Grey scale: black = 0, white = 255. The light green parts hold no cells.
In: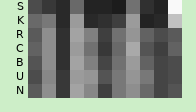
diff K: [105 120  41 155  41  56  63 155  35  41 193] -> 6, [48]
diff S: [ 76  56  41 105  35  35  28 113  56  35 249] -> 9, [48]
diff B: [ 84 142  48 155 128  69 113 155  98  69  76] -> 4, [163]

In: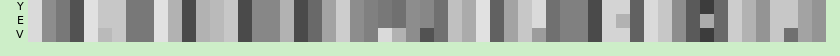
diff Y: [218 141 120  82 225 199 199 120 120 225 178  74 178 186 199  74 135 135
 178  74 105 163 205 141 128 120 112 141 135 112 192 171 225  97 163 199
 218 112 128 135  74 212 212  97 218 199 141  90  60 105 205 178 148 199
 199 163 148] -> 40, [128]
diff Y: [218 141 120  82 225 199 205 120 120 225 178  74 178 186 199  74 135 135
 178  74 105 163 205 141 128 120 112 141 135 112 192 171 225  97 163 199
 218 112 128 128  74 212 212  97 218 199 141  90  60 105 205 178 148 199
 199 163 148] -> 7, [199]
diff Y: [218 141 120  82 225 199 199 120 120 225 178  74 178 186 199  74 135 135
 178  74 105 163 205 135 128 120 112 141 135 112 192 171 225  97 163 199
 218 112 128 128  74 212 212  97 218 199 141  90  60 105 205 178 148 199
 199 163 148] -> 24, [141]
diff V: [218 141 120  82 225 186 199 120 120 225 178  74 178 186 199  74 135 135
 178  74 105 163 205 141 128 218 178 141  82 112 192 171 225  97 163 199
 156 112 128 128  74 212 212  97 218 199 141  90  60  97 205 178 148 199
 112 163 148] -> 50, [105]
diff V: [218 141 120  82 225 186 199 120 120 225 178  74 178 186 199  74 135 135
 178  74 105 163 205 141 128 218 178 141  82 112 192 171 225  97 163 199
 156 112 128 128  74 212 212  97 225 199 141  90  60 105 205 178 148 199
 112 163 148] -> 45, [218]
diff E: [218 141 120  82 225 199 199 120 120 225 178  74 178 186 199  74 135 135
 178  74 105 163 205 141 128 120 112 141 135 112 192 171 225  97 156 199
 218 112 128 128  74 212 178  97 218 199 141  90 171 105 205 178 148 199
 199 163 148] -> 35, [163]

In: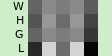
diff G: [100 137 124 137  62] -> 5, [54]
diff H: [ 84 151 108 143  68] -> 4, [151]
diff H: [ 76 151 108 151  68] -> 1, [84]
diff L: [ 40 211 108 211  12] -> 5, [5]
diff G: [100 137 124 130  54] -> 4, [137]

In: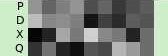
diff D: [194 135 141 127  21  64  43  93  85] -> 1, [188]
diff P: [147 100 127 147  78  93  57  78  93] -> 6, [100]
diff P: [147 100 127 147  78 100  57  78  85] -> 9, [93]
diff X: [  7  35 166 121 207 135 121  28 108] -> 8, [35]
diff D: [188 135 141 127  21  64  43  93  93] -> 9, [85]

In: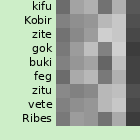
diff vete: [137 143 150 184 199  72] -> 1, [129]
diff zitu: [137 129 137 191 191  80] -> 4, [184]

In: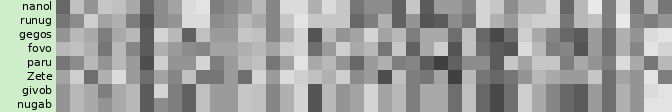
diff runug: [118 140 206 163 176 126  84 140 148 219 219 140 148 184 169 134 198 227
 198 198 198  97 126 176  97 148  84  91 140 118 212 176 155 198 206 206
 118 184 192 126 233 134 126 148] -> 22, [103]
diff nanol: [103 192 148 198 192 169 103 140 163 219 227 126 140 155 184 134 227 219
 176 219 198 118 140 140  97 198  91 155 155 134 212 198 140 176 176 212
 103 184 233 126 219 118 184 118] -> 17, [219]
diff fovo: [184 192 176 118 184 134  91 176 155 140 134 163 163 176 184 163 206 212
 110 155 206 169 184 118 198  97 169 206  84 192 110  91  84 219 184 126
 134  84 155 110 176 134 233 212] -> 43, [227]
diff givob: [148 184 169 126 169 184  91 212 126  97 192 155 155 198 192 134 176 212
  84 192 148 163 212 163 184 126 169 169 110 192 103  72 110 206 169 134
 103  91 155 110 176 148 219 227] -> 20, [184]
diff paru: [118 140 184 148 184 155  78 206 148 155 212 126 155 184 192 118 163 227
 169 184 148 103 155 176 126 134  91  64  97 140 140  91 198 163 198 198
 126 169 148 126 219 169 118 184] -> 10, [148]
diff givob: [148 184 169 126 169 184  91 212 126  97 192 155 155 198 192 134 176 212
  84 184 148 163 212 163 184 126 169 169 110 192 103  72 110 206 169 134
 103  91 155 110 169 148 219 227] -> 41, [176]
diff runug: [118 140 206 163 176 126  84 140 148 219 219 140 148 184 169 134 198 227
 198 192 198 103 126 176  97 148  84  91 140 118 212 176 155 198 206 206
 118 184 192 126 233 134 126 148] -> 20, [198]

